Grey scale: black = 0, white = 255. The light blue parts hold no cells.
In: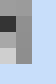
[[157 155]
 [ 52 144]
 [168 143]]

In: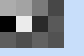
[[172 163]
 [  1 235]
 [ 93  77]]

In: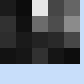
[[27 12]
 [49 17]
 [45 26]]

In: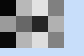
[[  6 184]
 [155 103]
 [ 10 181]]

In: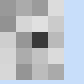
[[153 171]
 [146 214]
 [206 150]]

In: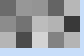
[[107 151]
 [140 115]
 [181  75]]
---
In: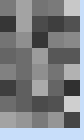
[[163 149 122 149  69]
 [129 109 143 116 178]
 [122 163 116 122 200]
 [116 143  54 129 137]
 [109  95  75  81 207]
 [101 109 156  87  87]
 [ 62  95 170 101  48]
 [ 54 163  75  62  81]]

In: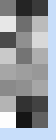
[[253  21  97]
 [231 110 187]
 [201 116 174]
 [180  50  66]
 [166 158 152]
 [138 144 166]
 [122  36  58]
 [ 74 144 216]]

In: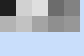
[[179 194 164 143 151]
 [ 31 209 223 108 130]]

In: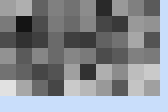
[[225 167 106  70 202 183 153  90 196 160]
 [160 175  98 128 114 140  41 153 128  90]
 [146  90 134 106 134 122  76  90 128 122]
 [122  20  76 122 106 134  70  57 153 146]
 [114  98  70  83 160  49 175 140 189 202]
 [ 76  49  63 106  63  57  98 114 167  83]]

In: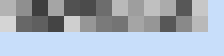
[[213 103  95  68 207 150 122 116 165 150  87 137 185]
 [179 143  62 165  81  75 109 185 158 192 171  87 199]]

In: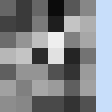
[[183 196  43 225  36 115]
 [161 128 167 155  95 161]
 [141 135  73  73  51  81]
 [108 148 190 238 128 167]
 [102  58 102  11  87 135]
 [ 95 148 148  81  51 155]
 [ 65  58 122  30 196 175]]

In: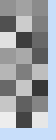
[[237  67 230]
 [224  61 104]
 [198  96 133]
 [182 126 190]
 [154 169  88]
 [146 162 139]
 [104 198  55]
 [ 80 204 126]]
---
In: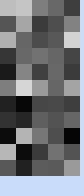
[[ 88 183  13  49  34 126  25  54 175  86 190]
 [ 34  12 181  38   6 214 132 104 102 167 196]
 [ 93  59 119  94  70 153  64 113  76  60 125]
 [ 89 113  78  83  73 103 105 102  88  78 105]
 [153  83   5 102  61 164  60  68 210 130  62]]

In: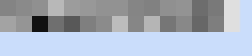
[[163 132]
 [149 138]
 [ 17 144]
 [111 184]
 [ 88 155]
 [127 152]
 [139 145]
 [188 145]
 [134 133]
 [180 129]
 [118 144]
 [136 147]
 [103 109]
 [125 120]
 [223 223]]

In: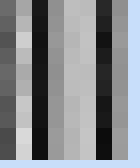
[[ 77  74  89  85  99 104  94  83  97 107]
 [211 217 194 199 176 170 187 206 182 166]
 [ 15  15  19  19  22  22  20  18  22  25]
 [154 155 150 150 146 144 147 152 147 144]
 [181 180 184 182 188 189 186 182 187 190]
 [196 197 194 193 190 188 193 194 192 187]
 [ 14  12  25  22  35  38  28  18  32  40]
 [155 156 149 151 146 145 147 153 148 143]]

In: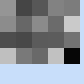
[[191  77 140 149]
 [121  72 103  69]
 [105  91 139  87]
 [193  92 107 130]
 [  6 115 202 124]]

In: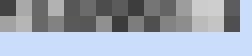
[[162  66]
 [181 169]
 [104 103]
 [129 178]
 [ 89  87]
 [ 87 107]
 [144  76]
 [ 59  91]
 [125  61]
 [ 79 116]
 [132 100]
 [141 157]
 [186 205]
 [197 206]
 [ 80  92]]

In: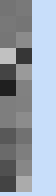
[[ 67  80 106  88 126 126  31  68 193 118 120 116]
 [171 135 126 113 140 128 129 154  54 139 117 121]]
